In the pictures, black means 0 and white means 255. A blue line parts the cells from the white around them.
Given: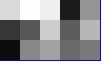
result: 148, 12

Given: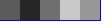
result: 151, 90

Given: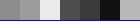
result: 185, 141

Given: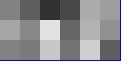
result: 158, 130

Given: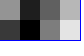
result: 183, 57

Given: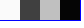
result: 5, 250

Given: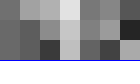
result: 86, 105

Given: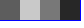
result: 39, 93

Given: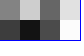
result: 225, 61

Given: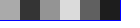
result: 29, 170
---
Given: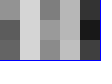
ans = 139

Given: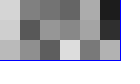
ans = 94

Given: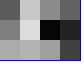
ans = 159

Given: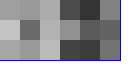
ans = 186

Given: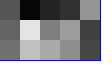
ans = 169

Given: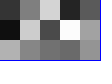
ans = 113

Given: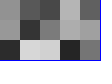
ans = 209

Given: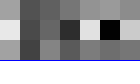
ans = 132
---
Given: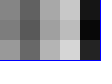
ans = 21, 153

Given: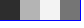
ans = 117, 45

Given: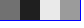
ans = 155, 113

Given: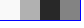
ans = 131, 249

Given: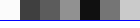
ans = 202, 251

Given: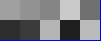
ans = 112, 45

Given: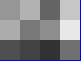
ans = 198, 79
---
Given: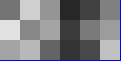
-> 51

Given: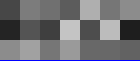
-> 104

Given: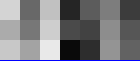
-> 45

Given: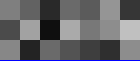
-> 62

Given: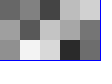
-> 217

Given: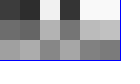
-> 166

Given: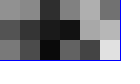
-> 98

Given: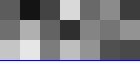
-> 147
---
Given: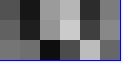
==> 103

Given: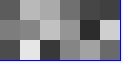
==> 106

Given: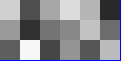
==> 187

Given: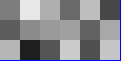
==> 197

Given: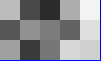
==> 208

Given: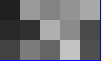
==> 79

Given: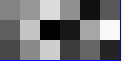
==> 36
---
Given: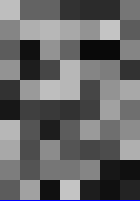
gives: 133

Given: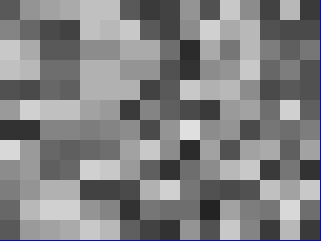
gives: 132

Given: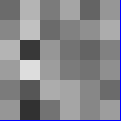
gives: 135

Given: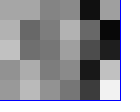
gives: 178

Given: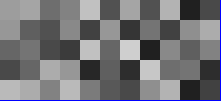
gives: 151
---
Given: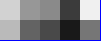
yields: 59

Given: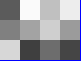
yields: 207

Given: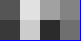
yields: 161

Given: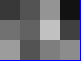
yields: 193

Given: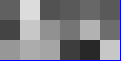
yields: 178

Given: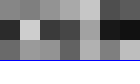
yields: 24
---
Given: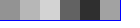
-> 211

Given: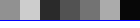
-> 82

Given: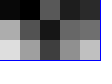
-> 159

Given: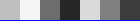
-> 38

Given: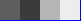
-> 94

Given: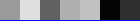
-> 175

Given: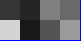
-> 212
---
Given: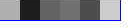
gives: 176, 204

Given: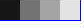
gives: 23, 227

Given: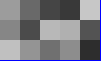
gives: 156, 45

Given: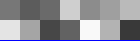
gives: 119, 57

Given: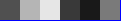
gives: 80, 122

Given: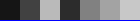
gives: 21, 200

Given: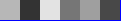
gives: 183, 72

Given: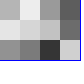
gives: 181, 208

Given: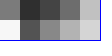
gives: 123, 213
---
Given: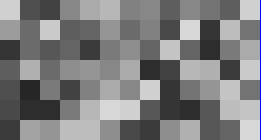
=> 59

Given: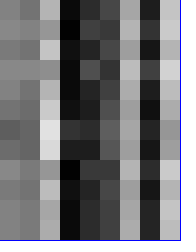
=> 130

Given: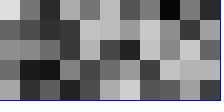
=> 166

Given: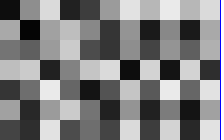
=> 68

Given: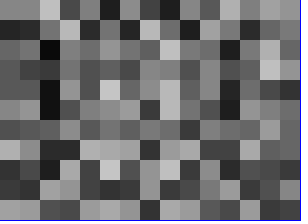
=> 161

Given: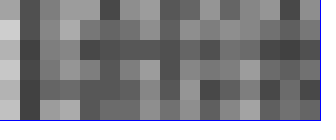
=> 193
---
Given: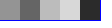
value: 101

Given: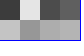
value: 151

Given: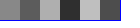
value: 92

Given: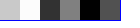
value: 252

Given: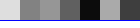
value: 130

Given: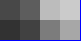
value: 65

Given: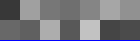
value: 96

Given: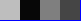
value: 7
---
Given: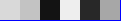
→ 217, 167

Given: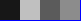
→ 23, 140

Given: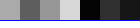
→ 170, 22

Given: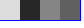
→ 220, 96

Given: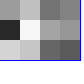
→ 156, 90

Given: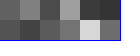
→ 97, 109
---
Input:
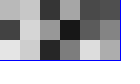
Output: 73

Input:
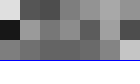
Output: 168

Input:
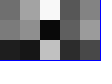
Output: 87

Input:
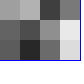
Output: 63

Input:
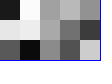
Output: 185

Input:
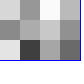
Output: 250

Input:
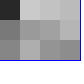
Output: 194

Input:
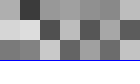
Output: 137
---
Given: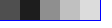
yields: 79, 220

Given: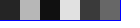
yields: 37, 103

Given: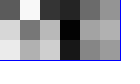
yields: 91, 155

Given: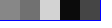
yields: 135, 69

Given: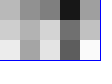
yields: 185, 250

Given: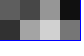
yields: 94, 118

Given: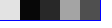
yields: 227, 79

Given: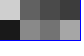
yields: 207, 166

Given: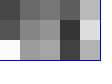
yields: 71, 178
